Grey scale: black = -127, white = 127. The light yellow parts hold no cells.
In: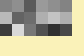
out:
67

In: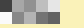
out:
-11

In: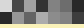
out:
2

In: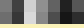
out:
-105

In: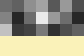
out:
-18

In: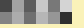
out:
22

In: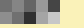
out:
37
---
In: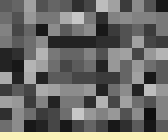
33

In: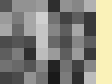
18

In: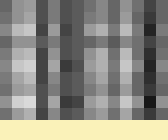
27

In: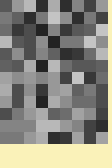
56

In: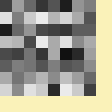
-23
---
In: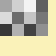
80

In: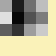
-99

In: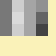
78

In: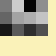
76

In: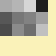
53

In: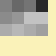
-23

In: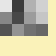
-67
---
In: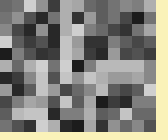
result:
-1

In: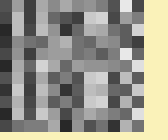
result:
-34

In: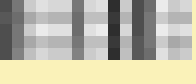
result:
96

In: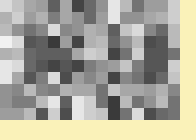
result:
7

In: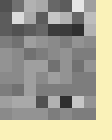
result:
-2
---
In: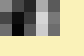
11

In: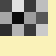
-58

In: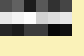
-49

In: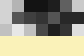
83

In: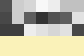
-45

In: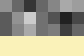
18

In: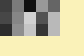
-65

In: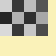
80
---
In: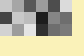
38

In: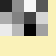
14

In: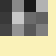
9

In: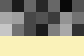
-100

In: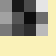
-103

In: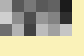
-38

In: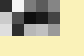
116
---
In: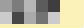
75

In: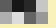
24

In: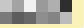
59

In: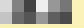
-52

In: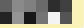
-43

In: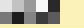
-36
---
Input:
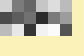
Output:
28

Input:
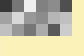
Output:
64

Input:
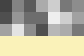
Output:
33

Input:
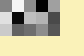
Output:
-53

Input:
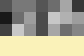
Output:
29

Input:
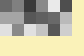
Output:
58

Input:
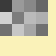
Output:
47

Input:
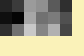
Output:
-47

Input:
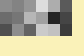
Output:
-58

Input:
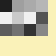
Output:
-44
